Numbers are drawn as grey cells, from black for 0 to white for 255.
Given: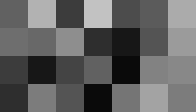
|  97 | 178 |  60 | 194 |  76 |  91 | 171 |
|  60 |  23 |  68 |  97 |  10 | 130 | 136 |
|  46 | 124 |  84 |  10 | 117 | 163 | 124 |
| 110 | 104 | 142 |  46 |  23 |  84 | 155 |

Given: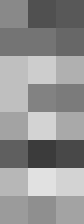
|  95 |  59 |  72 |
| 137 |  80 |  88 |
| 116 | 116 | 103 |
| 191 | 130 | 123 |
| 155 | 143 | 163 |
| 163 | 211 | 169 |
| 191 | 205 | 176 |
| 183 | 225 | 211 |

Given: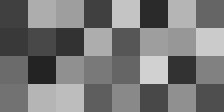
|  57 |  72 |  50 | 173 |  86 | 158 | 151 | 203 |
| 107 |  35 | 144 | 121 | 101 | 209 |  50 | 129 |
|  64 | 173 | 158 |  64 | 196 |  42 | 181 | 101 |
| 114 | 181 | 189 |  94 | 137 |  72 | 144 |  78 |

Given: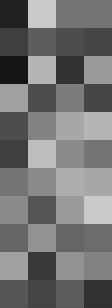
|  21 | 181 |  49 | 154 |
|  63 |  93 |  77 |  69 |
|  85 |  69 |  93 |  49 |
| 101 | 146 | 101 | 108 |
|  33 | 202 | 116 | 116 |
| 160 |  77 | 124 |  69 |
|  63 | 189 | 138 | 116 |
| 160 |  56 | 146 | 131 |
| 138 |  85 | 154 | 202 |
|  77 | 131 | 167 | 181 |
| 116 | 138 | 174 | 167 |

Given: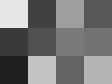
|  32 | 195 | 100 | 181 |
|  57 |  80 | 122 | 114 |
| 230 |  65 | 158 |  88 |

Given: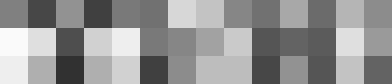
| 238 | 175 |  49 | 175 | 209 |  64 | 140 | 189 | 189 |  71 | 146 |  85 | 195 |  99 |
| 250 | 223 |  78 | 209 | 238 | 121 | 134 | 162 | 202 |  85 |  99 |  91 | 223 | 154 |
| 128 |  71 | 146 |  64 | 121 | 113 | 215 | 195 | 134 | 113 | 168 | 107 | 181 | 140 |

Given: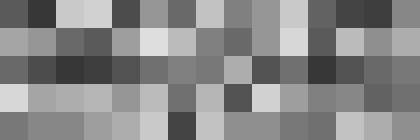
| 105 |  76 |  55 |  62 |  82 | 112 | 128 | 120 | 173 |  82 | 112 |  55 |  82 | 105 | 120 |
| 165 | 150 | 105 |  90 | 158 | 222 | 187 | 128 | 105 | 150 | 215 |  90 | 187 | 143 | 173 |
| 120 | 135 | 135 | 158 | 173 | 201 |  68 | 194 | 143 | 143 | 120 | 112 | 194 | 173 | 143 |
| 215 | 165 | 173 | 181 | 150 | 187 | 112 | 181 |  82 | 209 | 158 | 128 | 135 |  98 | 112 |
|  90 |  55 | 201 | 209 |  76 | 150 | 105 | 194 | 128 | 150 | 201 |  98 |  68 |  62 | 135 |

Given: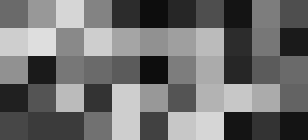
|  71 |  59 |  59 | 113 | 206 |  65 | 199 | 214 |  20 |  51 |  20 |
| 145 |  26 | 119 | 106 |  91 |  13 | 125 | 171 |  38 |  91 | 106 |
| 206 | 222 | 137 | 206 | 165 | 145 | 159 | 187 |  44 | 119 |  26 |
|  32 |  84 | 187 |  51 | 206 | 152 |  84 | 179 | 199 | 171 |  99 |
| 106 | 152 | 214 | 131 |  44 |  13 |  38 |  78 |  20 | 125 |  78 |
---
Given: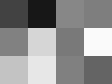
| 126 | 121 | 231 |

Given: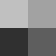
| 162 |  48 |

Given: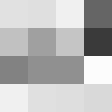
| 101 | 197 | 144 | 240 |

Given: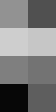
|  80 | 206 |

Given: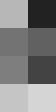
|  34 | 115 |

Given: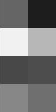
|  29 | 241 |
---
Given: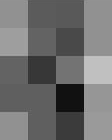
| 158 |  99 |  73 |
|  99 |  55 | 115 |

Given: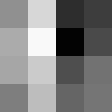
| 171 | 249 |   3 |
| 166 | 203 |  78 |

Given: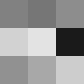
| 210 | 227 |  26 |
| 145 | 168 | 205 |

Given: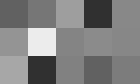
| 148 | 236 | 132 |
| 167 |  48 | 129 |

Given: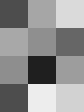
| 168 | 143 | 102 |
| 142 |  31 | 157 |

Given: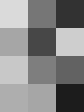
| 166 |  71 | 206 |
| 200 | 126 |  98 |

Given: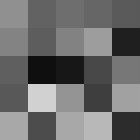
| 131 |  93 | 130 |
|  95 |  15 |  23 |
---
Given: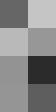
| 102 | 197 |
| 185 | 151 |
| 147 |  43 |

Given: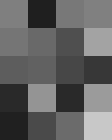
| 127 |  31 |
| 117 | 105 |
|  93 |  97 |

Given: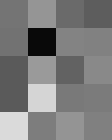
| 116 | 149 |
| 114 |   9 |
|  90 | 154 |

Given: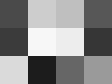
|  74 | 205 |
|  59 | 247 |
| 218 |  28 |

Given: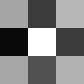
| 166 |  59 |
|  10 | 255 |
| 167 |  81 |

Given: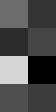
| 108 |  51 |
|  43 |  69 |
| 214 |   1 |

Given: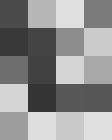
|  75 | 182 |
|  56 |  68 |
| 110 |  65 |

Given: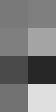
| 121 | 127 |
| 127 | 164 |
|  74 |  39 |

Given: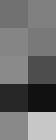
| 113 | 128 |
| 133 | 121 |
| 138 |  77 |
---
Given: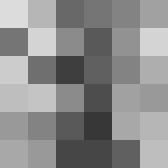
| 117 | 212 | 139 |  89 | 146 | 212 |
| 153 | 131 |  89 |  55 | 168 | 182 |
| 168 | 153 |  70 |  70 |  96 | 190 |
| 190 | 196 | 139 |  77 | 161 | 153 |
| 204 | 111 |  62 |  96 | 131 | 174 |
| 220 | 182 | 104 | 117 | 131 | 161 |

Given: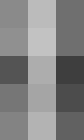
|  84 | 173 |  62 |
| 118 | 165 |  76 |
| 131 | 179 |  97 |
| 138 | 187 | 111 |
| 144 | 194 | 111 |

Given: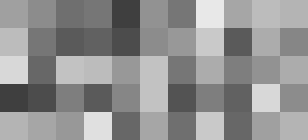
|  63 |  76 | 126 |  90 | 134 | 194 |  83 | 126 |  97 | 216 | 140 |
| 160 | 140 | 111 | 118 |  63 | 146 | 118 | 232 | 166 | 188 | 180 |
| 180 | 166 | 152 | 224 | 103 | 166 | 111 | 201 | 103 | 160 | 180 |
| 188 | 118 |  90 |  97 |  76 | 140 | 152 | 201 |  90 | 172 | 134 |
| 216 | 103 | 194 | 188 | 152 | 194 | 118 | 172 | 126 | 146 | 172 |

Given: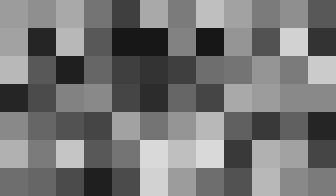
|  37 |  75 | 130 | 137 |  69 |  44 | 102 |  69 | 169 | 156 | 137 | 137 |
| 110 | 102 |  75 |  31 |  75 | 210 | 156 | 110 |  82 | 184 | 137 | 123 |
| 137 | 102 |  82 |  69 | 162 | 116 | 149 | 184 |  96 |  57 |  96 |  37 |
| 156 | 143 | 169 | 116 |  63 | 169 | 123 | 191 | 162 | 123 | 143 |  88 |
| 162 |  37 | 184 |  88 |  23 |  23 | 130 |  23 | 149 |  82 | 210 |  51 |
| 177 | 123 | 197 |  88 | 116 | 217 | 191 | 217 |  57 | 177 | 162 |  69 |
| 184 |  88 |  31 | 102 |  63 |  51 |  63 | 110 | 116 | 149 | 123 | 203 |

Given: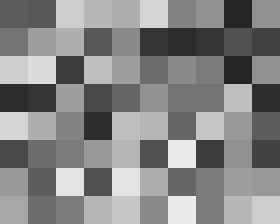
|  45 |  52 | 159 |  73 | 101 | 145 | 115 | 115 | 190 |  45 |
|  73 | 109 | 123 | 153 | 182 |  81 | 234 |  60 | 145 |  66 |
|  93 |  87 | 205 | 182 | 174 | 213 | 131 | 145 |  37 | 145 |
| 115 | 159 | 174 |  87 | 137 |  52 |  45 |  52 |  81 |  66 |
| 153 |  93 | 227 |  81 | 227 | 174 | 101 | 123 | 159 | 153 |
| 167 | 109 | 123 | 182 | 197 | 137 | 234 | 123 | 182 | 205 |
| 205 | 219 |  60 | 190 | 159 | 109 | 137 | 123 |  37 | 145 |
| 213 | 174 | 131 |  45 | 190 | 182 | 101 | 197 | 153 |  93 |

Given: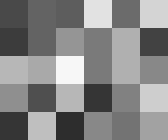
|  53 | 191 |  45 | 136 | 115 | 162 |
|  60 |  99 | 149 | 122 | 176 |  66 |
|  73 |  99 |  93 | 226 | 107 | 212 |
| 143 |  79 | 183 |  53 | 129 | 206 |
| 183 | 169 | 247 | 122 | 176 | 136 |

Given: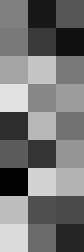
|   2 | 211 | 178 |
|  45 | 184 | 114 |
|  92 |  52 | 149 |
| 121 |  58 |  16 |
| 128 |  24 |  86 |
| 164 | 197 | 121 |
| 190 |  79 |  73 |
| 219 | 107 |  38 |
| 226 | 135 | 156 |
